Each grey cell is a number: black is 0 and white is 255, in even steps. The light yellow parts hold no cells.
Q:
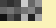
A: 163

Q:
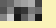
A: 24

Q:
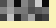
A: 64

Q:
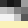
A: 87

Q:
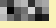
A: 33

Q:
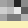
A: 178

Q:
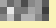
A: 90
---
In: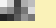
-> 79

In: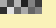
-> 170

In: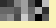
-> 103

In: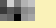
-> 70

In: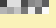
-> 236

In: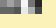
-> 233

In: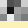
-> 21

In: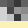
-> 72

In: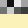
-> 203
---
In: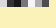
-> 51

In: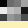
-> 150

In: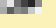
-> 94

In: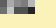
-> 198

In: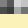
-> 60

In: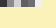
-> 139

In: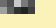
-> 94

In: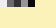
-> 106

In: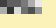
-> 51
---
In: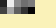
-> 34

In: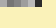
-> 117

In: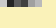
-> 64

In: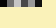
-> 17

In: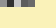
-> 92

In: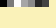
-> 39

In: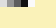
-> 94

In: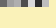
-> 77

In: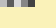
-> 91
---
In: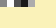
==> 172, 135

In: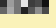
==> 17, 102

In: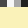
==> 32, 72

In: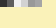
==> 165, 49

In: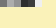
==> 239, 117

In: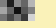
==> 181, 115
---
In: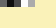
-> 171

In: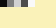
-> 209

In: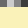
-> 132

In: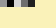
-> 151

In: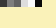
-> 221

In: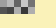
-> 186

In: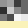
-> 233

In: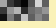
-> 196
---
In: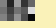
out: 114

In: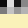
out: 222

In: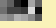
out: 57

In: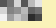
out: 186

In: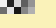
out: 215

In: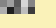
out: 90

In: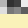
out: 50

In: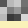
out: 127

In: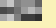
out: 156

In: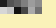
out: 127
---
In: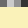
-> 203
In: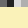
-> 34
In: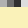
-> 109
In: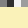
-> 48
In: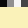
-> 144
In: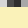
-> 76
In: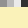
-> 188
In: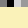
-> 3
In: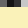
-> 21
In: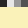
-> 231
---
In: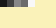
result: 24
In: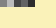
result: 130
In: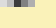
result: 220
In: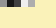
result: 148
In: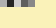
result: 176
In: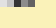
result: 225
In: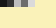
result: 23
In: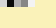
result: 214
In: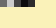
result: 107
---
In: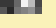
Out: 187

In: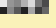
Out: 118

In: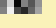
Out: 86

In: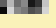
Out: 52

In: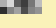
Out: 119

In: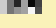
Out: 9
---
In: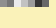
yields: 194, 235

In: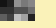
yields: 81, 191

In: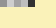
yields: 163, 206

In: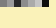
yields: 140, 197

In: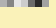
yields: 204, 230

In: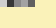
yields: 137, 207
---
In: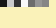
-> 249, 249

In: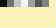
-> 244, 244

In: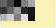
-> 153, 222

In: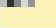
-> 135, 216

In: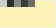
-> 137, 205

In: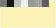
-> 238, 238

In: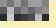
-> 131, 200

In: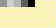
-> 180, 205

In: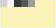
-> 58, 241
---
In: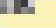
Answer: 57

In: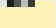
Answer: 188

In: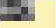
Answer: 148

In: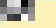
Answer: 10

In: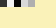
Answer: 216

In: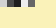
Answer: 238
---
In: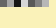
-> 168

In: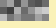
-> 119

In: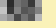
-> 144

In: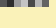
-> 45

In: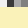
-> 58

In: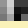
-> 164

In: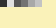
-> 225

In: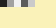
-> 161

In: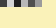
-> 213

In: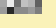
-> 41
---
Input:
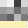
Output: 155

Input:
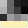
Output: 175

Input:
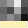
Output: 101

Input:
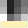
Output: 186

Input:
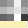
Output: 183

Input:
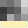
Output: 58
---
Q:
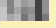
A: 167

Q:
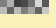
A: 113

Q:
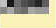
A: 63

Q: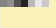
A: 185

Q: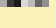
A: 185

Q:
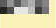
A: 173

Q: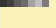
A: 163
